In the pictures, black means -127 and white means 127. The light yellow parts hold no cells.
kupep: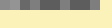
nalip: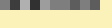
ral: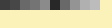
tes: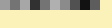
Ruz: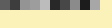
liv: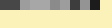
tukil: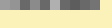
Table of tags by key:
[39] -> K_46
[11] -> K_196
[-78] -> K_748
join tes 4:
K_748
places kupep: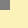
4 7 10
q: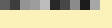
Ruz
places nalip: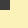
2
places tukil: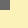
3 5 7 9
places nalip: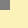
1 6 7 9

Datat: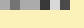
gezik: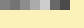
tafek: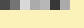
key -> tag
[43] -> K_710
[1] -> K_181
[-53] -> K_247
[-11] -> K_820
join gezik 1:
K_181
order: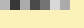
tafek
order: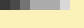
Datat
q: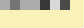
Datat

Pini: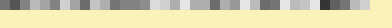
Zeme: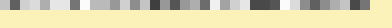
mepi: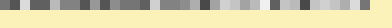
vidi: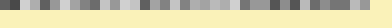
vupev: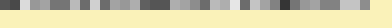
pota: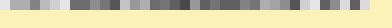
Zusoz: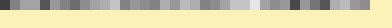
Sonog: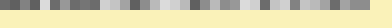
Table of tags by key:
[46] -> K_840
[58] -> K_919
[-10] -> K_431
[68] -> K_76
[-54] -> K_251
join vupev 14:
K_840
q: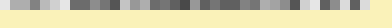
pota

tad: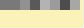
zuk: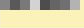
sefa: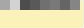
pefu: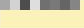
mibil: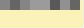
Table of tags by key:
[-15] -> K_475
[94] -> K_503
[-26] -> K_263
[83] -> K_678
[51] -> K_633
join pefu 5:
K_475
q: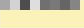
pefu
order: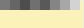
sefa

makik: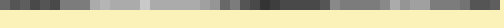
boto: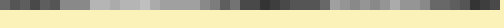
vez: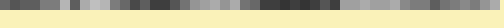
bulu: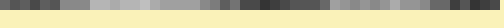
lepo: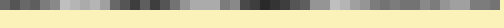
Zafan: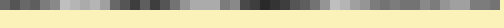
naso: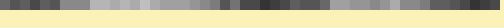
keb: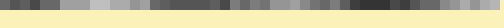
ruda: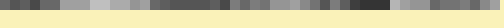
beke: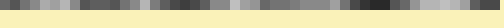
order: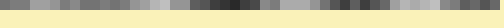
lepo
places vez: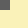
3 4 8 15 44
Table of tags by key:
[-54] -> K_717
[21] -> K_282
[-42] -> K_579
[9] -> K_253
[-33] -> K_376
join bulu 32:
K_579

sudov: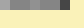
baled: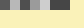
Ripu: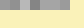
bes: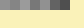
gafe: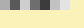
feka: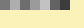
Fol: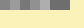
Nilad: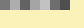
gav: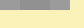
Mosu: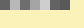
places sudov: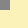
2 3 5 6
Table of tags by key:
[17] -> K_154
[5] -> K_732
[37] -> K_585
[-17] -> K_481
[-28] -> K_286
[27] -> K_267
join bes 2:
K_732
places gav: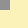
3 4 5
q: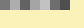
Nilad
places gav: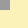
1 2 6 7

